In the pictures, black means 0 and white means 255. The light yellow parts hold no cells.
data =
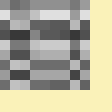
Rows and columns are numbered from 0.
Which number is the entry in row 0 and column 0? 144
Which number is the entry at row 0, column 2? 121
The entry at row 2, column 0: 98
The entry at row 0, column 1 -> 109
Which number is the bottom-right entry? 98
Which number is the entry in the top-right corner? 155
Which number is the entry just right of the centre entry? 203
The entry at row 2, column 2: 175
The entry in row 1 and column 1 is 155
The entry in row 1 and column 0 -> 223

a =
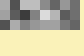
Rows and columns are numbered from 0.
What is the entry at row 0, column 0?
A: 172
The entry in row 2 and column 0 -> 82
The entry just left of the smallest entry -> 92
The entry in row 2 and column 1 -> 172
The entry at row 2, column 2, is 130
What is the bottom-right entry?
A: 101
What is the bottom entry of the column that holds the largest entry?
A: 161

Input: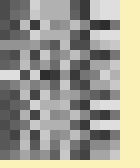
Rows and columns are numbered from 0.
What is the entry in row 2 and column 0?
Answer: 88
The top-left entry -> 76
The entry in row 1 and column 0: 76
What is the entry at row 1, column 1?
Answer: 107
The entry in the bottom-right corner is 200
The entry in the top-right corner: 222
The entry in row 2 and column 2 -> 189
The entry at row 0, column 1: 97
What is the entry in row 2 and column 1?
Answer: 67
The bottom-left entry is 107
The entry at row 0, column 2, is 107
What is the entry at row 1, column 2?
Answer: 117

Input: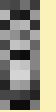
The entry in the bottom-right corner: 121
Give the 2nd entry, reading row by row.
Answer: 70
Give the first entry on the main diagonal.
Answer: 79
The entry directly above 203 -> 23
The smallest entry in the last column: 35
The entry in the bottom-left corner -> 144
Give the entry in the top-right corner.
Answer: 58
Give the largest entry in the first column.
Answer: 183
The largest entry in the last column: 173
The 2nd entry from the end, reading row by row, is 12
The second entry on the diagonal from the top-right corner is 23

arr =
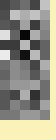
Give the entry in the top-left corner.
68
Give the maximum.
235
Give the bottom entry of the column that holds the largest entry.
120
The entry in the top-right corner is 194
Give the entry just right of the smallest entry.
174
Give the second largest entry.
223
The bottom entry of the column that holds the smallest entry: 152
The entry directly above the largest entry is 59
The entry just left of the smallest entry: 99
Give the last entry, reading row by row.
130
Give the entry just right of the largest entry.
77
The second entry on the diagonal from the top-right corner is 194
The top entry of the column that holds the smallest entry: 110
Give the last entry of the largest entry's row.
99

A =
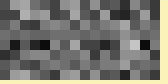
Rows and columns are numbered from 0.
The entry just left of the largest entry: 156
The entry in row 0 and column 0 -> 79
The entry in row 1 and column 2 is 175
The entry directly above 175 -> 165
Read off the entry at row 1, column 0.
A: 67
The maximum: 197
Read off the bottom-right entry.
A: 58
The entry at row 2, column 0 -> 89
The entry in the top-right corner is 58
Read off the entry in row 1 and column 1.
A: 67
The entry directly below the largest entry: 144
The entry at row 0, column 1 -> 156
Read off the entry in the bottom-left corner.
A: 79
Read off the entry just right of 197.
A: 12
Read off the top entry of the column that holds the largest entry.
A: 135
